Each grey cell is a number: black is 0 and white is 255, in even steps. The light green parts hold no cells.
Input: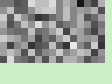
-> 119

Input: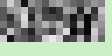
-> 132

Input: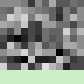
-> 140

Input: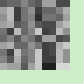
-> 89

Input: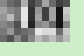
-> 135

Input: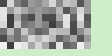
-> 75
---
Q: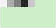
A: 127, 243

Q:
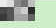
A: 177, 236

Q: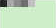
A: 138, 193

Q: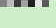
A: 161, 230

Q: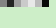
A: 202, 232

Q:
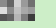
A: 193, 221

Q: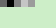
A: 130, 197

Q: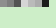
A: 213, 213

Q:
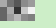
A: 50, 242

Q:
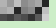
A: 127, 208
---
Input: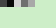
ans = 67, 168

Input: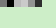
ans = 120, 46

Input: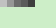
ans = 193, 62

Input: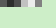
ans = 89, 129

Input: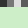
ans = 49, 91

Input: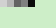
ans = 209, 11

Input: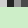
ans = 207, 75

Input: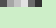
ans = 80, 50

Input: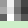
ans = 154, 84

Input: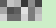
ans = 94, 197
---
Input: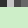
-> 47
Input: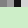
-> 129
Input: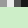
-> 154
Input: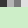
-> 54
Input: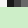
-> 245
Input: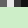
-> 98
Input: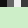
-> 16
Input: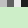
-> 192
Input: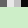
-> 100
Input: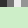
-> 48
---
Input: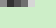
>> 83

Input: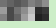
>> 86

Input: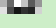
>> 254

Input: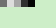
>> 166

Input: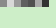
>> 154

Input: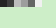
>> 189

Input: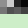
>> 35

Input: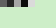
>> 166

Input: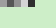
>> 146
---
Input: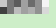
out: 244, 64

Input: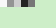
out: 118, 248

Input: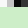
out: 52, 248

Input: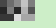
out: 125, 55

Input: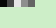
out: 100, 6

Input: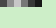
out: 24, 71

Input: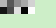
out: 210, 19

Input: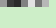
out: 183, 154

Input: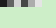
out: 228, 28

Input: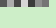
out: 117, 87
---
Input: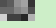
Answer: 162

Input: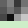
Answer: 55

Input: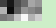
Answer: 166

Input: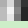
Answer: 119

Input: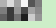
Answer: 85

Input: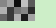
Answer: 193

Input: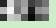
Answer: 88

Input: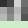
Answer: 210

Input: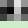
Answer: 225
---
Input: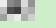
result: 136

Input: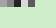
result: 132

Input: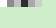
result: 141

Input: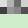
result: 178

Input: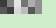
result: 129

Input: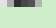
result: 169

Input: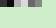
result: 11

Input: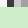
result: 60

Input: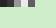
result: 53
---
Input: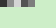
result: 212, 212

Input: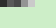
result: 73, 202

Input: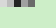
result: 36, 216

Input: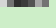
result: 59, 213

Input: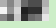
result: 32, 244

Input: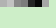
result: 124, 194

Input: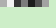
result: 124, 242

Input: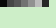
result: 114, 188

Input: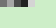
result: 74, 212
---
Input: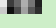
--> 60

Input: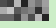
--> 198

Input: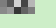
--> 85

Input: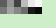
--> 148

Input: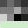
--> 123

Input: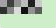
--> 63

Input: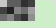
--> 33
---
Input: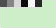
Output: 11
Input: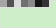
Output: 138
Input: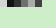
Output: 111
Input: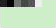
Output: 71
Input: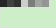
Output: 123
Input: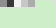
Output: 243
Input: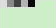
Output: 66
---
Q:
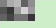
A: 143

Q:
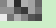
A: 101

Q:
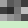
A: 60

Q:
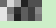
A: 79

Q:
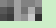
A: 146

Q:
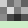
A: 97

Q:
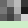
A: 54

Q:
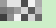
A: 171
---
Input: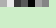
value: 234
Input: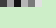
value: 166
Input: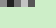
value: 33
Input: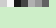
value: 246
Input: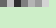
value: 195
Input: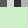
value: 216
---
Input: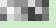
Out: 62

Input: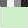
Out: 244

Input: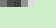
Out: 66

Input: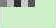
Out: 49

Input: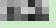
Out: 32

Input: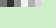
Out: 241

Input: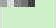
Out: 132

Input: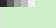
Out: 163
